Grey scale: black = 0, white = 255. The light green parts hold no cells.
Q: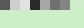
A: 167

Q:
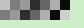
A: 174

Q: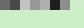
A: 175

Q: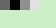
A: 4

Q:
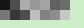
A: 130

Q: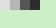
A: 182

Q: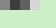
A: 61

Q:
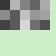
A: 215

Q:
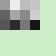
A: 44
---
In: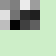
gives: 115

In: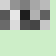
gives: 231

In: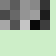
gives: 104

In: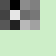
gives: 230

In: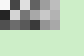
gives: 212

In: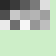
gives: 200

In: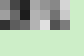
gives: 105
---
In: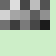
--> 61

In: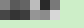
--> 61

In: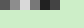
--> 217

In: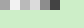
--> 186

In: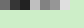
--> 191

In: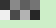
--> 239
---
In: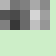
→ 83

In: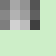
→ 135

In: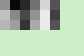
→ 193

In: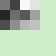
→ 38

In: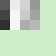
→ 67

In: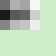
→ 27

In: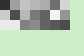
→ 204

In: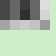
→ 71

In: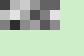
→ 194

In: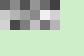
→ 201
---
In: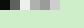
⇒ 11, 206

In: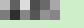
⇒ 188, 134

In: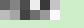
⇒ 100, 249

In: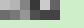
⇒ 192, 67

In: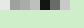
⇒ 232, 201

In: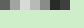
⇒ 96, 63
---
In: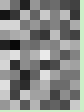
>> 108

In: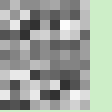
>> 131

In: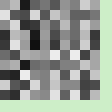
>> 128

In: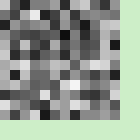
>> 104

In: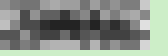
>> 125
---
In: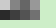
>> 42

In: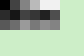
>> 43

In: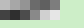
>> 66

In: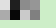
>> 171

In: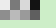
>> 142

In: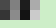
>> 53

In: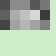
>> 96
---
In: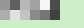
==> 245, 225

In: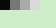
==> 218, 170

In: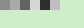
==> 214, 191

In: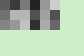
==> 205, 193

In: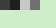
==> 200, 112

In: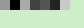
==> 201, 170

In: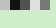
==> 224, 192
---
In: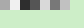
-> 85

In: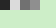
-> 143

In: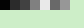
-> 128

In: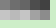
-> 77

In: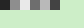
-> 110

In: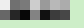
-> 205

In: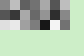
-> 114

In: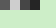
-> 37

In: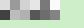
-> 230
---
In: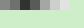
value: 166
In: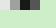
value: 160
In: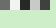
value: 40
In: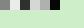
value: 214
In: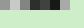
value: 65
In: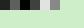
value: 64
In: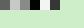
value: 3
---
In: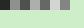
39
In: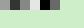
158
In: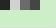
37
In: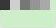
55
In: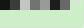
20
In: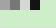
163
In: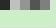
41
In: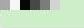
168
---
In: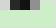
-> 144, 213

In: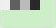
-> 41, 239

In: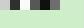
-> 109, 206

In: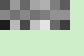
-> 92, 28

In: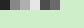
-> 106, 36

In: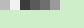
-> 154, 187
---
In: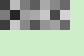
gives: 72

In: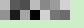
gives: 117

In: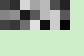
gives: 205

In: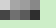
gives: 91

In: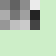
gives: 160

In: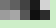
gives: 15
